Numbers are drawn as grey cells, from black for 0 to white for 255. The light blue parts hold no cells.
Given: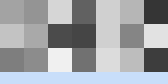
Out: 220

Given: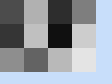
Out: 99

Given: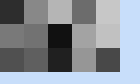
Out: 32

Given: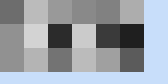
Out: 187

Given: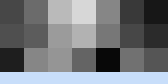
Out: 8

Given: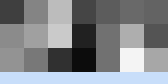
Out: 113

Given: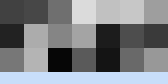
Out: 20
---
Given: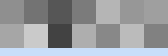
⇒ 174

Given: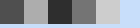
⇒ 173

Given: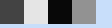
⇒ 67

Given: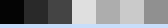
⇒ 223

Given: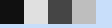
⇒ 16

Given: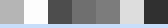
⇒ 111

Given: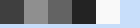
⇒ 143
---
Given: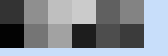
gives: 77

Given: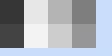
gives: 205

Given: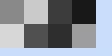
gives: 46

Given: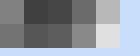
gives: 137

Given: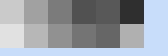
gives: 102

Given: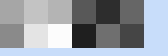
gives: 111
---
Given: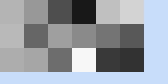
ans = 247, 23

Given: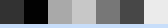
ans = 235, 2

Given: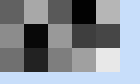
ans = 232, 2

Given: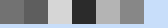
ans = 214, 43

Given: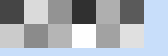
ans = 254, 48

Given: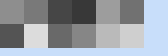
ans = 220, 56

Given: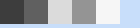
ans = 246, 61

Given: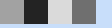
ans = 218, 35

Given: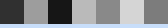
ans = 213, 22
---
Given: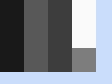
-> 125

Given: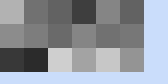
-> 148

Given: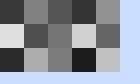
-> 194

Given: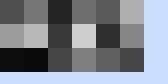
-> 70

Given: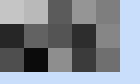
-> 111

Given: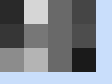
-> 26

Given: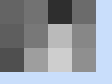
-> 143

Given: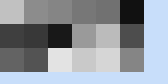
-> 133

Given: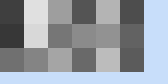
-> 91
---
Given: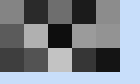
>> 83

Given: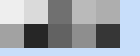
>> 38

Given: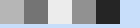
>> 116

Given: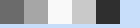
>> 166

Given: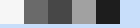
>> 106

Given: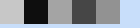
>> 14
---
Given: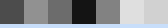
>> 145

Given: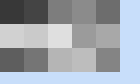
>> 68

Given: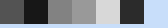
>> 23

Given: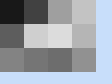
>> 65

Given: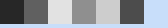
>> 96

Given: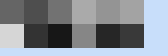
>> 78

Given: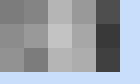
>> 132

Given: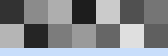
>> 139
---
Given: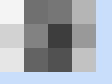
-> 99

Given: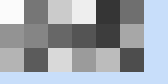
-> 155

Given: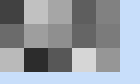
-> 87

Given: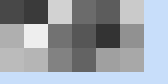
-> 99

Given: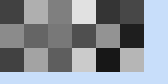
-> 203

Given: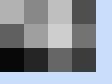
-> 37

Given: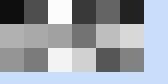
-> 210

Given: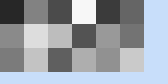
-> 174

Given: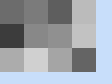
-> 208

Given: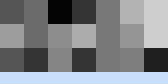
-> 120
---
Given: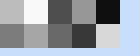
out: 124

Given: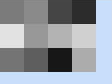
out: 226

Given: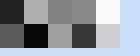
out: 90

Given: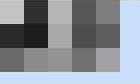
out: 42

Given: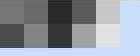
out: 75

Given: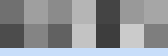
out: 76

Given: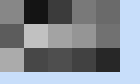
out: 92
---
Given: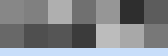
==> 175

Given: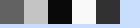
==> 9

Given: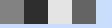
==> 227

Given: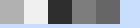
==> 45

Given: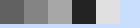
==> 166

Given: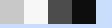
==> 76
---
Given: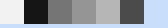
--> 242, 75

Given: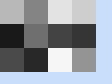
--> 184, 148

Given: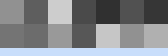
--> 145, 176

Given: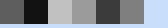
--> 94, 127

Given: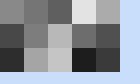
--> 137, 58

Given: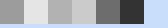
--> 156, 51

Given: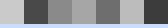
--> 202, 60

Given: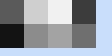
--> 90, 111

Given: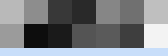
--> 185, 243
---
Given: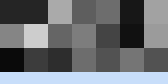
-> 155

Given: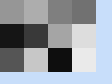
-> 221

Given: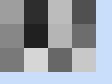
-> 109

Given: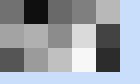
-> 67

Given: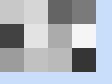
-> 245

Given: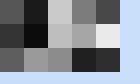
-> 234

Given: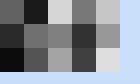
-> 151

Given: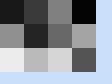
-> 164
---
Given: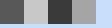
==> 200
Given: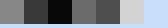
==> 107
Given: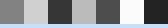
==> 77
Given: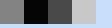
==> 5
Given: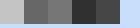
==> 118
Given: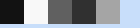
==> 96
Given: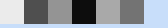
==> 13
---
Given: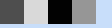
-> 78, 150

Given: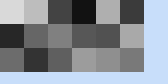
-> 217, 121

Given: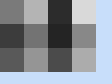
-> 122, 172

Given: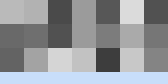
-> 186, 132

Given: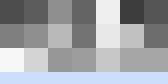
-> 77, 165

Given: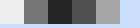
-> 237, 166

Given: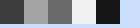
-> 61, 21

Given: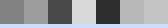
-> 129, 196
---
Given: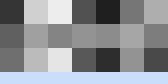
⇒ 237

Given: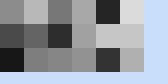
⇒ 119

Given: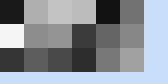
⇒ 195

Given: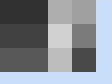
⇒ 174

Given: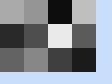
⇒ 13

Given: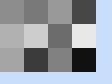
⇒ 153
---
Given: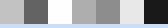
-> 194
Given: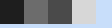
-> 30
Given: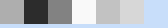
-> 174
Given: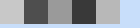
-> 200
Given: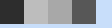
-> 45
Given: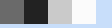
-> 106
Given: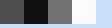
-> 79
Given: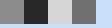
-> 139
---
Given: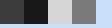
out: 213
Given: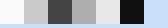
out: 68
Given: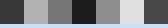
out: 119
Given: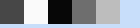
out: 7
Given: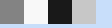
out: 25
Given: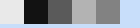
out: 90
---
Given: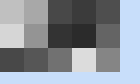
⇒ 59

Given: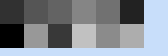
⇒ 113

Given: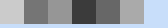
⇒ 103

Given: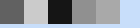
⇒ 144

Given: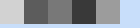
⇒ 57

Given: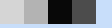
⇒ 8
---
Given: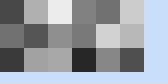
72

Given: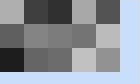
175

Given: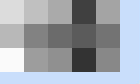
220

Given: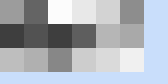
156

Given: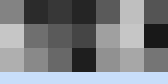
131

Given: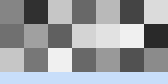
133

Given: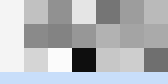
244

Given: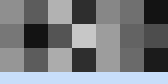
143

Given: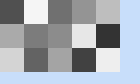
80
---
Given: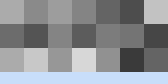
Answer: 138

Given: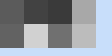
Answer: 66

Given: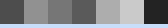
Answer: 145

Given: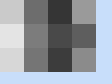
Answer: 109

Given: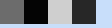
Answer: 4

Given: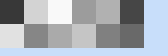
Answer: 211

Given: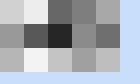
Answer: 237
